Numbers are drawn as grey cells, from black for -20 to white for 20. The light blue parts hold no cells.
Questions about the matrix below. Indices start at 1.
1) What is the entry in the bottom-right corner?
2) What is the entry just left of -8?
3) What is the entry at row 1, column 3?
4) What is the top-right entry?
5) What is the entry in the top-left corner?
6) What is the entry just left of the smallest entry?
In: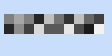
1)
18
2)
16
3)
0
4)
-10
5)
0
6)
-8

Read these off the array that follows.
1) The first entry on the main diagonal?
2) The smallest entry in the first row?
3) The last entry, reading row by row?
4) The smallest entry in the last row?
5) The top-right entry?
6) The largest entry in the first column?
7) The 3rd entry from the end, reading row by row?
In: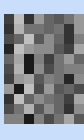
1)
-10
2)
-12
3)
-6
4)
-16
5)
4
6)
4
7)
-2

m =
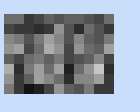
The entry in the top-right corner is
-3
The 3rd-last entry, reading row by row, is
-1
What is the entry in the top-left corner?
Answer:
-3
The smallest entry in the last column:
-13
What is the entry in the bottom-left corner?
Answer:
-1
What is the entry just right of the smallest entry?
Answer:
-15
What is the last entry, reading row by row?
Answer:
-11
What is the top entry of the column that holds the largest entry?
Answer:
-9
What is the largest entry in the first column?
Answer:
7
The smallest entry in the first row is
-11
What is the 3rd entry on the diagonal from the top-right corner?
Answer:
-5
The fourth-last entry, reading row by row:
-7
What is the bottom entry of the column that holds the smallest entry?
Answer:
-17
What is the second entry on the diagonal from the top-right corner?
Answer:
-7
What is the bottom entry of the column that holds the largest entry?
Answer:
-11
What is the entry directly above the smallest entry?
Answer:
-5
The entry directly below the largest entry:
5
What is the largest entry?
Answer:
11

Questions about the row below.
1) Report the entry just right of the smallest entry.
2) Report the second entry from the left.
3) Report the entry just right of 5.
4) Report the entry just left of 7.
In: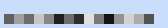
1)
3
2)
5
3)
-3
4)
13

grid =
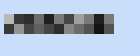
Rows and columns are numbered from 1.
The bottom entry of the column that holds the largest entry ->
-11
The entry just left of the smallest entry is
-7
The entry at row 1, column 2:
-11
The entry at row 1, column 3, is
-13
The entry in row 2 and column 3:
-9
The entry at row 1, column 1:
9
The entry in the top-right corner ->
-1

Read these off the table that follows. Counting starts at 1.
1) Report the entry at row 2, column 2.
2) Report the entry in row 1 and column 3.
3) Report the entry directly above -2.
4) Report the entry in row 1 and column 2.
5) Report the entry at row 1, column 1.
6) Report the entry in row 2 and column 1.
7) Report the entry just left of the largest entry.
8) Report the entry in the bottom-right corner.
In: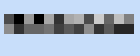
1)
-12
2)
4
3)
6
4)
-20
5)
-8
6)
2
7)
-8
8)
-14

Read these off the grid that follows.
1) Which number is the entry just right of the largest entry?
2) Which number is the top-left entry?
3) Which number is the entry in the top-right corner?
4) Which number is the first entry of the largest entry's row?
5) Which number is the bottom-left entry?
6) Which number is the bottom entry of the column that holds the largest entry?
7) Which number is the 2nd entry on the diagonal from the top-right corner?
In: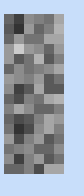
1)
4
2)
-4
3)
6
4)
4
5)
-4
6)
-4
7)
0

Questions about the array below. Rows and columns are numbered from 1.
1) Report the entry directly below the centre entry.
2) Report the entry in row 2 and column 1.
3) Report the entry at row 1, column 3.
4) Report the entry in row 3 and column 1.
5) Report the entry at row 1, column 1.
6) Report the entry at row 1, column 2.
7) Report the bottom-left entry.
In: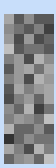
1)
4
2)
2
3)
2
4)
4
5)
6
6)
-6
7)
-4

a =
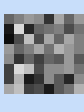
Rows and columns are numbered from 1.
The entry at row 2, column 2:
14
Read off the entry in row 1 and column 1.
-4
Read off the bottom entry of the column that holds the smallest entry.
6
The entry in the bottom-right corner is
8
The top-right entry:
4
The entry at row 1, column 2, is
0
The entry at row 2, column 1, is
-16
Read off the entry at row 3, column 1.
-18
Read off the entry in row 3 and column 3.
10
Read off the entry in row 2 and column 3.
-14
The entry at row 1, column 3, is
4

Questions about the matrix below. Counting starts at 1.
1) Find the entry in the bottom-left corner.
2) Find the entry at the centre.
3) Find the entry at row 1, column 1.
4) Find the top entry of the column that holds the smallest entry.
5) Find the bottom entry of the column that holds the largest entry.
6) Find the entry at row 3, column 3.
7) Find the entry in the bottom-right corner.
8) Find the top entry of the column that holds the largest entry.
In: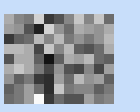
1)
-3
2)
-5
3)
7
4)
-11
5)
19
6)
-3
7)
1
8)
13

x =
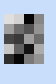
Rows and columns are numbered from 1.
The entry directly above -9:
5
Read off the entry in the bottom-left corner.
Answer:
-13
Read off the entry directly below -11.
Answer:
-5
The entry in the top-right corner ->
1
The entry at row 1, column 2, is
13
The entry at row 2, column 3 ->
-7

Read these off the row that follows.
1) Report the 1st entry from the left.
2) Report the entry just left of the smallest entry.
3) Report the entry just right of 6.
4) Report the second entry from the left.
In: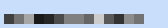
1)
-10
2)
6
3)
-16
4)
-2

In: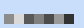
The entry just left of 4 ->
-8
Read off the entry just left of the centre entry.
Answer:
-6

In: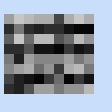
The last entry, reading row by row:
9
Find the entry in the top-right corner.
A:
7
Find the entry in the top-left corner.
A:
5
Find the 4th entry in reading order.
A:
7
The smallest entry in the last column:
-19
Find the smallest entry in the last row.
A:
-15
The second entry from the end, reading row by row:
3
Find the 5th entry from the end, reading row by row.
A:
5
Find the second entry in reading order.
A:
11
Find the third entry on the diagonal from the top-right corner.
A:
-3
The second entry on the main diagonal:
-1
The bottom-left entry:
-13
